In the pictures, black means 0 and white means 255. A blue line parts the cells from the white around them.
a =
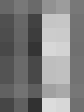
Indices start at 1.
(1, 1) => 104
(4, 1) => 72
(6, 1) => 83
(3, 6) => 114
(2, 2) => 103
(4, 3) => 52
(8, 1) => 70
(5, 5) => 192
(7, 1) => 97
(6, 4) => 190
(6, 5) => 192
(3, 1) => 77
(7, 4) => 161
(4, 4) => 215
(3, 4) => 204

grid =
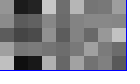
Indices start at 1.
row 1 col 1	149
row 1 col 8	120
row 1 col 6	182
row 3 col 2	69
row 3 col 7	105
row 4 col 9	108
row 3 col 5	92
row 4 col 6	121
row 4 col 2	119
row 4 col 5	109
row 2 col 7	136
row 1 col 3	35
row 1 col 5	110

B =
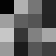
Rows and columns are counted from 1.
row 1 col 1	3
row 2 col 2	95
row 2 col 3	84
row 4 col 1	154
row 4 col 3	86

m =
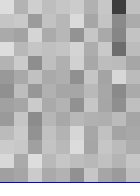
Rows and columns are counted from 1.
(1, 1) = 221
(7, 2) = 189
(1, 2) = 179
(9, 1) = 154
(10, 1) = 187
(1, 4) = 190
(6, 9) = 215
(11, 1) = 203
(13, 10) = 191
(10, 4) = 193
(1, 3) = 207
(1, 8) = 199
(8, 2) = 166
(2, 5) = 183
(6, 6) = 144
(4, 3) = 197
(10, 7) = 167
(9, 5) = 168
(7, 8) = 167
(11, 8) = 198
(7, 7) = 185
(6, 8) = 164
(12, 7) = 184
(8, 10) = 191
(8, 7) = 198
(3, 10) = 195
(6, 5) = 175
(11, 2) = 200
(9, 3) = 140
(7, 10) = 170
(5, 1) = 179
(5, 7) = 168
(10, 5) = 179
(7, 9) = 138
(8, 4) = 170
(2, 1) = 197

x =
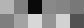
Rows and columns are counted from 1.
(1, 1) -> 180
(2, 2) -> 163
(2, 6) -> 81

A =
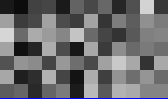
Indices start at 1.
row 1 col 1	25
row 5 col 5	152
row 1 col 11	211
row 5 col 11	51
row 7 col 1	92
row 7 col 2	102
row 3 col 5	134
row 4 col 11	122
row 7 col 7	185
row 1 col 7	72
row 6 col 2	31
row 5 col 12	169
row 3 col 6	196
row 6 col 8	63
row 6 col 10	110
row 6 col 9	147
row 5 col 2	148
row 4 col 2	16
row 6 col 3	46
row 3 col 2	106
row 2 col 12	123
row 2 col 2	60
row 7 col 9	178
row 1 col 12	56
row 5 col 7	74
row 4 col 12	110
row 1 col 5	26
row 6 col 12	107
